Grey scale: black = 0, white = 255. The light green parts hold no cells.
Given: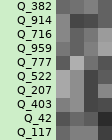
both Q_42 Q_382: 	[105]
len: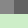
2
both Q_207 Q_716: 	[135]
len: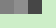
3

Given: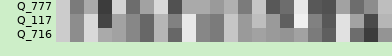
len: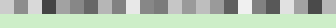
24
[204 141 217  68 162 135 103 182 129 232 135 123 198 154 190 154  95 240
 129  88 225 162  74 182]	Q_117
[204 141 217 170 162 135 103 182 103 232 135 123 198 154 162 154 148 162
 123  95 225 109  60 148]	Q_716
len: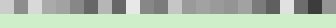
24
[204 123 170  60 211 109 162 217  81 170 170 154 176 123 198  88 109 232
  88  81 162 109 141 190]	Q_777

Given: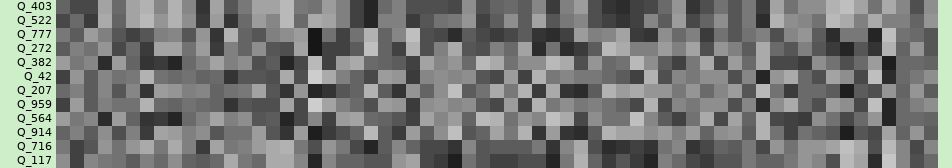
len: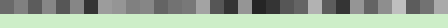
32
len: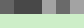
6
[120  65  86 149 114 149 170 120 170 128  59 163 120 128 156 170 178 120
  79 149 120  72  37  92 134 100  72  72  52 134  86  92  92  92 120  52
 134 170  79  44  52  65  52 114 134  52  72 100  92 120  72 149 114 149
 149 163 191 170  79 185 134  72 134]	Q_716

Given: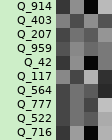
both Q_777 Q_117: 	[70]
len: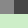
2
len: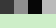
4

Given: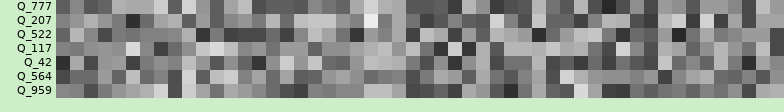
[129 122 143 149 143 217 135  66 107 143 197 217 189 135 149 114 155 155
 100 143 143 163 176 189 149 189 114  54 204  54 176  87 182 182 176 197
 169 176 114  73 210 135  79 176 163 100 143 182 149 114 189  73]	Q_117
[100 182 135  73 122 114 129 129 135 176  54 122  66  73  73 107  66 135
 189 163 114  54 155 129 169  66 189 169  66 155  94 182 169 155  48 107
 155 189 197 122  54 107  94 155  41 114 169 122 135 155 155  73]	Q_522
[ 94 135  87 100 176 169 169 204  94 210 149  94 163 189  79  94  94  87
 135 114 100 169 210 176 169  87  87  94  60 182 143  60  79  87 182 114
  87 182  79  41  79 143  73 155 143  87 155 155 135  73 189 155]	Q_777
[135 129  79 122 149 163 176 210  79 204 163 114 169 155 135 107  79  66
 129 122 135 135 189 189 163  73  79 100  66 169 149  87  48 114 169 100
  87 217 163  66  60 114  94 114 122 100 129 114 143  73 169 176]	Q_959

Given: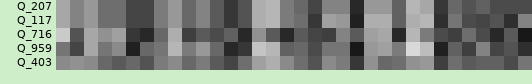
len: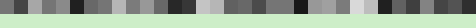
34
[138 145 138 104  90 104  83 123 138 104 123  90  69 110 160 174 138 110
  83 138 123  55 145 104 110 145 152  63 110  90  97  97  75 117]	Q_403
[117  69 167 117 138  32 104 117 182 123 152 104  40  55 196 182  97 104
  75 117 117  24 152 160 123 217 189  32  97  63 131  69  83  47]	Q_959
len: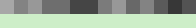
14

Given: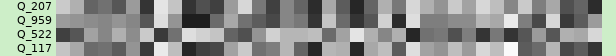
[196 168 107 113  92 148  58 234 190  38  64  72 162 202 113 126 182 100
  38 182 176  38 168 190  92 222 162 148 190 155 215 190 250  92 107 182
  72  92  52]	Q_117
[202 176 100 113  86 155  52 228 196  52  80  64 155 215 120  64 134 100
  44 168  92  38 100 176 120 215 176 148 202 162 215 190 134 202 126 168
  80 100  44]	Q_207
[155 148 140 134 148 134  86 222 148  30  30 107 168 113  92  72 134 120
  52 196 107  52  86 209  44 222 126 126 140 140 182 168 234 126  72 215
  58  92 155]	Q_959
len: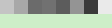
8
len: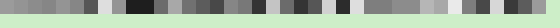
39

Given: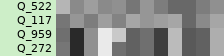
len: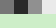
4
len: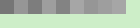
9
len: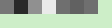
7
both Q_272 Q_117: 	[118]

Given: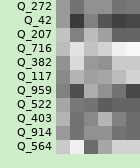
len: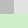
2
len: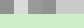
6
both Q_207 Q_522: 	[101]
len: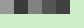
5
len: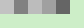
5
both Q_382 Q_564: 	[202]
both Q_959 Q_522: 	[115]

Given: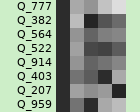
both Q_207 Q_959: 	[44]
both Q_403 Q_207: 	[44]
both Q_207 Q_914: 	[44]
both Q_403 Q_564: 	[44]

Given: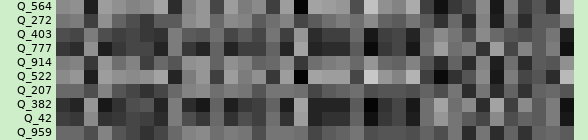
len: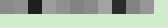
11
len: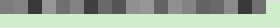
19
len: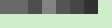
7
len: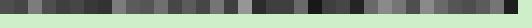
37
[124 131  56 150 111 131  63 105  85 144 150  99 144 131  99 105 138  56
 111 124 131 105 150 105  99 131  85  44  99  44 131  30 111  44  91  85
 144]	Q_914
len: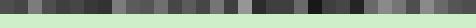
34
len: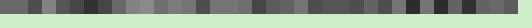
37

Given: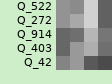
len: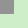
1
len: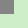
1
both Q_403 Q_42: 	[153]

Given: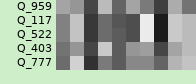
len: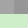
2
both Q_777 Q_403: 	[92]
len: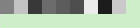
9

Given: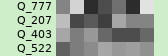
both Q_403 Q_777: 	[77]
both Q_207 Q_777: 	[132]
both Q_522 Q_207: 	[166]
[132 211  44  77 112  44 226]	Q_777

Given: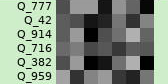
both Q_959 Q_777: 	[154]
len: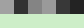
6
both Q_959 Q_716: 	[56]
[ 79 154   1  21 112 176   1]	Q_382
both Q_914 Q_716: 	[93]

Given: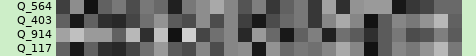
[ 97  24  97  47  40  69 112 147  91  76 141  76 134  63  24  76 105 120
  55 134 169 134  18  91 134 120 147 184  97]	Q_403
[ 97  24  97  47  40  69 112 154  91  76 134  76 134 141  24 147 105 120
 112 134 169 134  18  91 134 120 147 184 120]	Q_117
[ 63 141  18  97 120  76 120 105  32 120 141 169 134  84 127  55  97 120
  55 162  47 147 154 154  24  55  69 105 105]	Q_564
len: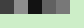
5

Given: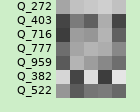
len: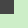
1
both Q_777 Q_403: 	[173]
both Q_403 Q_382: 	[69]
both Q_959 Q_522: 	[90]
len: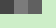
3

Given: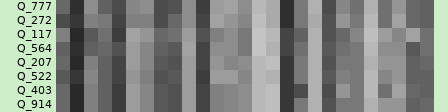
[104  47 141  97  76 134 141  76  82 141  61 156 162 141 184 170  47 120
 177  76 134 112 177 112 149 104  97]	Q_777
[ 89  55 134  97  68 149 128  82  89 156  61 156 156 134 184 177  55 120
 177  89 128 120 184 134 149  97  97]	Q_522
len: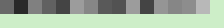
15
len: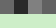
4

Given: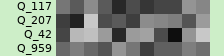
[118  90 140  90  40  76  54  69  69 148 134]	Q_117
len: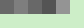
5
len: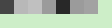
7
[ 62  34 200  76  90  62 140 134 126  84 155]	Q_207
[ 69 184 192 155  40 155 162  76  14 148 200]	Q_42

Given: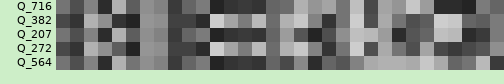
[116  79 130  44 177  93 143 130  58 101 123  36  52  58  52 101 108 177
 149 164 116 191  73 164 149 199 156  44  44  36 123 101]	Q_716
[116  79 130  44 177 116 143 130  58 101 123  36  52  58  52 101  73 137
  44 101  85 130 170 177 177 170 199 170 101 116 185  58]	Q_564
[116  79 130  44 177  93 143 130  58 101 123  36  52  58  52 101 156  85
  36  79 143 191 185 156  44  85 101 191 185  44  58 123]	Q_207
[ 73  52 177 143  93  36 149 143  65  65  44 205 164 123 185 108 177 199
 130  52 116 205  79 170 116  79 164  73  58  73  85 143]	Q_272
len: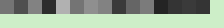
15
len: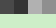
4

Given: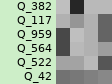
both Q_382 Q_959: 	[191]
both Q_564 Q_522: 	[185]
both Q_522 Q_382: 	[185]
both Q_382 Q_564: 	[185]
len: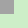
1
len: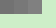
3
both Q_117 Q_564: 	[177]

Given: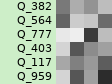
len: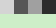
4
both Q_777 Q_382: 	[189]
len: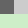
2

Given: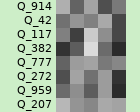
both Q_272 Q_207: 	[163]
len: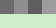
4
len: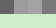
4
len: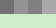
4
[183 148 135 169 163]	Q_207
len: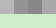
4
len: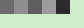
5

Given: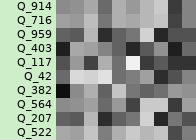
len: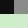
2
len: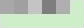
5
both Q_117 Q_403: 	[90]
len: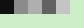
5

